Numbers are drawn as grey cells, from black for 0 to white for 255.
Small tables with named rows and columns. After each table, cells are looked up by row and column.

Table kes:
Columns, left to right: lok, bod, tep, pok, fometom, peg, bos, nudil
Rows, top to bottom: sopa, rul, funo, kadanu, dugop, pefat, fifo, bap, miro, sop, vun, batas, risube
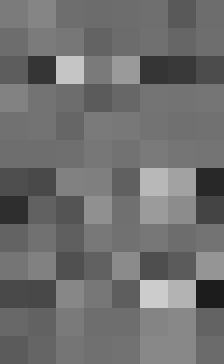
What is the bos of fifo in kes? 162
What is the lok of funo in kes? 93
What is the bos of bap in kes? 140
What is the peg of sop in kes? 78
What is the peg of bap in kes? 155
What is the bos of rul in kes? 102
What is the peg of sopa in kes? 111
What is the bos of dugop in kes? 112
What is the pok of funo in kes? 122

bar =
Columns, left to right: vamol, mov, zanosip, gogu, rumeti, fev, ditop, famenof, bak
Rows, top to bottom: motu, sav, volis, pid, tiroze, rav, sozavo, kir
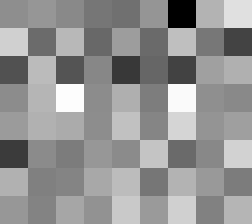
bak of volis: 176
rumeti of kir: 201
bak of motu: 224
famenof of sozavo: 153
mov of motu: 150
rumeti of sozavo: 188
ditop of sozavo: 179
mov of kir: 131
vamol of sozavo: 177
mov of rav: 139
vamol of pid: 140
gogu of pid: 140

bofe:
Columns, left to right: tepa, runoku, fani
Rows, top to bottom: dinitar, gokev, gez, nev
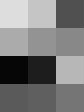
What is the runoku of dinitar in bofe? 197
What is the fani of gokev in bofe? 136
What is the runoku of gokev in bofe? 147
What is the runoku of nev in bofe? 95
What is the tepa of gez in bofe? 6
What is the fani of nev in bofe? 117
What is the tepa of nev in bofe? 90
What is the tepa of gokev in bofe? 171
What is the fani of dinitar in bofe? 80
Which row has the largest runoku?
dinitar

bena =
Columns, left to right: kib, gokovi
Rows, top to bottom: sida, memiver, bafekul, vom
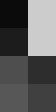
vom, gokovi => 64
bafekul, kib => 78
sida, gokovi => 204
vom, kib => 87
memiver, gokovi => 204
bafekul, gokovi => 45
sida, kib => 11
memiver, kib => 28

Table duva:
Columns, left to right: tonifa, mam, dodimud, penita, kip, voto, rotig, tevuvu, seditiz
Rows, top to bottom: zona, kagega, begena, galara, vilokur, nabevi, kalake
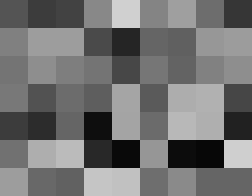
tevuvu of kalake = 101
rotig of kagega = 96
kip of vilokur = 164
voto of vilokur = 107
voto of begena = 118
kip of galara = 165
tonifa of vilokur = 60
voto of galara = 90
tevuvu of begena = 129
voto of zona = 132
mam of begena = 142
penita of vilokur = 14
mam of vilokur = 44
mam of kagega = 157
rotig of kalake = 138
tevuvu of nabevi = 7
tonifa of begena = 116
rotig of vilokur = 184
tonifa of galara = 120
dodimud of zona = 66

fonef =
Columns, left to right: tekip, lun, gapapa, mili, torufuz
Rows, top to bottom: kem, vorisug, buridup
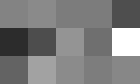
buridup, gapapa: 139
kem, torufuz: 78
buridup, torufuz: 135
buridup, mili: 125
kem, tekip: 131
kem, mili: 124
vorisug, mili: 111
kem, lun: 138
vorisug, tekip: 44
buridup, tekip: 99
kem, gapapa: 124
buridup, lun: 162
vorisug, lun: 77
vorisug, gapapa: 148
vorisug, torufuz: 255

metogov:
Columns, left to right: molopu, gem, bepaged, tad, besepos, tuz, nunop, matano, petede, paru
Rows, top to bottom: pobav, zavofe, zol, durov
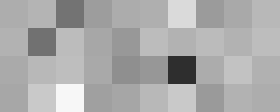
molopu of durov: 167
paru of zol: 177
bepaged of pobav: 115
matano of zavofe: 187
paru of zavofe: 189
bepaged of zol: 190
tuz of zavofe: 188
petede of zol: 194
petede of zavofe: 178
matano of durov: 154
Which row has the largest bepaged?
durov

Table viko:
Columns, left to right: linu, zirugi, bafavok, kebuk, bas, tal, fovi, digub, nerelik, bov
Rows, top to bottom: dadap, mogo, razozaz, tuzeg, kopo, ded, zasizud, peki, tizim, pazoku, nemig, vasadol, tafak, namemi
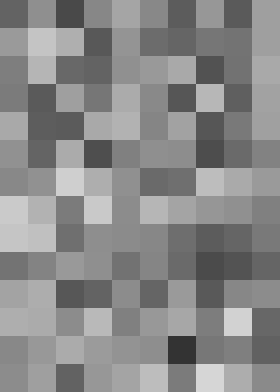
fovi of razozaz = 169
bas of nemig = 140
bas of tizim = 139
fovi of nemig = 154
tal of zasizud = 106
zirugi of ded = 100
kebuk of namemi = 151
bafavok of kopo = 91
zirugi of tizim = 192
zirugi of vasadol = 171
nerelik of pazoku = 83
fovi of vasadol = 167
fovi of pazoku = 106
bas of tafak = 147
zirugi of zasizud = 145
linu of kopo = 169
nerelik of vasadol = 210
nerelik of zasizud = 170
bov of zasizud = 154
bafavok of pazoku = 153
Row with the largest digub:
namemi

